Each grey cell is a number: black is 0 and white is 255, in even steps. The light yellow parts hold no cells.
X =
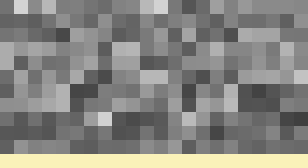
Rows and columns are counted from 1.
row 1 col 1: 114
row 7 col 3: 127
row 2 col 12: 111
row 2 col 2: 102
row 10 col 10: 84
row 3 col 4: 95
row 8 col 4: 168
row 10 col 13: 127
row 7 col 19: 67
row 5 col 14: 140
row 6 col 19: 162
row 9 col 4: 88
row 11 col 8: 108
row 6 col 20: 165
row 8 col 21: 127
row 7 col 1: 95
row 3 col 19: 164
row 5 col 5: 115
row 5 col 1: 172
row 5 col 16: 149
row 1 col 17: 130
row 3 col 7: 147
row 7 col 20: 84
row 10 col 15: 111
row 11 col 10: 111
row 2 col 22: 144
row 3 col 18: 171
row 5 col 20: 127
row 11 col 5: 131
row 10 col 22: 123
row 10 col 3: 91
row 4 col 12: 141
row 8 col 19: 83
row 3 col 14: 164
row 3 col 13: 96
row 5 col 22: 134

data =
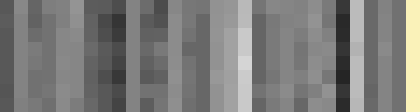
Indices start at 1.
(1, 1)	88
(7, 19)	115
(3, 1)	88
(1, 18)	185
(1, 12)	76
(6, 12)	97
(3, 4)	114
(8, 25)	43
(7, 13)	140
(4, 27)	105
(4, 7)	106
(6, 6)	134
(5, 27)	105
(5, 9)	68
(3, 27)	105
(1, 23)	141
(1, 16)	146
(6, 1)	88
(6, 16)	152
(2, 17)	153
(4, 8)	90
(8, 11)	93
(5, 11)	97
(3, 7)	99
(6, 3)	113
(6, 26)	187
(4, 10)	131
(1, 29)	113
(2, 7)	98
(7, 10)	131
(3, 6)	138
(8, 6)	124
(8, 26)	183
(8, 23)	141
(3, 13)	140
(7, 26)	187

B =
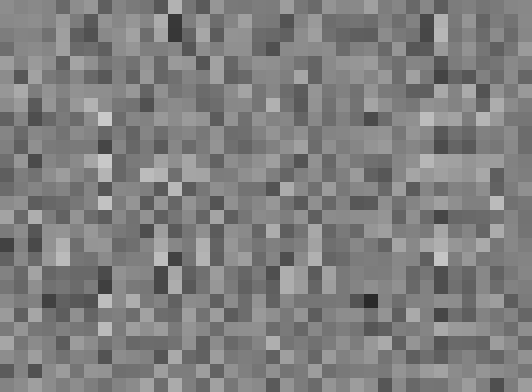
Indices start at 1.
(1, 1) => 141
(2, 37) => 115
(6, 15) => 126
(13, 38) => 126
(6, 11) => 152
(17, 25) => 122
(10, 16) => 145
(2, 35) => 100
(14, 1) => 107
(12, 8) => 200
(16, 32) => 70
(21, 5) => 118
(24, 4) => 116
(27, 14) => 125
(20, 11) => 134
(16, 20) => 136
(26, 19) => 123
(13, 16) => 124
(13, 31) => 151
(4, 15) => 142
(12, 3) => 75
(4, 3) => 139
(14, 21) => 172
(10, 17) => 109
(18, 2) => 129
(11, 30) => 134
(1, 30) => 104
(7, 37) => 121
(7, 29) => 120
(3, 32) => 183
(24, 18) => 143
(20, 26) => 130
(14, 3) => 133
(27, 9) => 111
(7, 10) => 152
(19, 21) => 79
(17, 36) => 172
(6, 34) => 87

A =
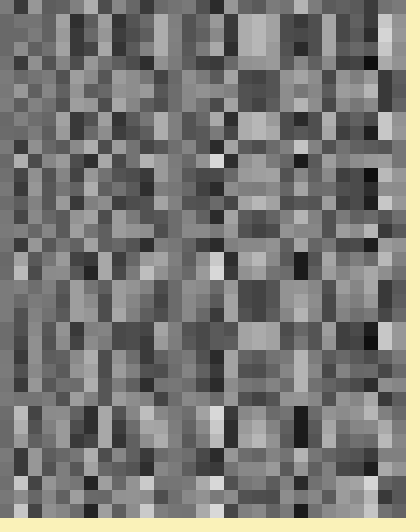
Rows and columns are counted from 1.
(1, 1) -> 123
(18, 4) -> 87
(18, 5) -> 118
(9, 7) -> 82
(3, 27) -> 45
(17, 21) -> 147
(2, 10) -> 84
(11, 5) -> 90
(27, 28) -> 71
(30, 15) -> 162
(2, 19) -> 183
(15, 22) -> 88
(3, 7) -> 105
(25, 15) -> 73
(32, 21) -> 89
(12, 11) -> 178
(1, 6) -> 128
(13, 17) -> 105
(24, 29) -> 151
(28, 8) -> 86
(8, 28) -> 57
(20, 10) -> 122
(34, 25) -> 72
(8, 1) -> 125
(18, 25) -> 72
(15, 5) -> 154
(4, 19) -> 183
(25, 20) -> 162
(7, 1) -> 120
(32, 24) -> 175
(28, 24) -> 100
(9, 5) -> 162
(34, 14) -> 94
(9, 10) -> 90
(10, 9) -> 62
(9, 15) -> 105
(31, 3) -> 82
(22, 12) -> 68
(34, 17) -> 116
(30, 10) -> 134

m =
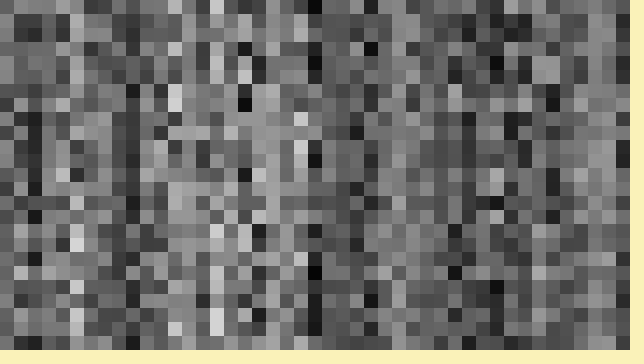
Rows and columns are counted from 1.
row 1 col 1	96
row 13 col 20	157
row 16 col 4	125
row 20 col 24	112
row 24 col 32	101
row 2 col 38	34
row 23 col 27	100
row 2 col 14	146
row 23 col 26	73
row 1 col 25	98
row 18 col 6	213
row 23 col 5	88
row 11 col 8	137
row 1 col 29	134
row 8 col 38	159
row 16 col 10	45
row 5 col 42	67
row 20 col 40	126
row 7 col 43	128
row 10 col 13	162
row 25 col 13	120
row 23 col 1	97
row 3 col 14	151
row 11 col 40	94
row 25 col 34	30
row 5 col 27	80
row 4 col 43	135
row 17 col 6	187
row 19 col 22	188
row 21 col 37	82
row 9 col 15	110
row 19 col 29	137
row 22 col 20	164
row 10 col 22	131
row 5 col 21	114
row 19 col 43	142
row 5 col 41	92
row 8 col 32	100
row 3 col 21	123
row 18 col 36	67
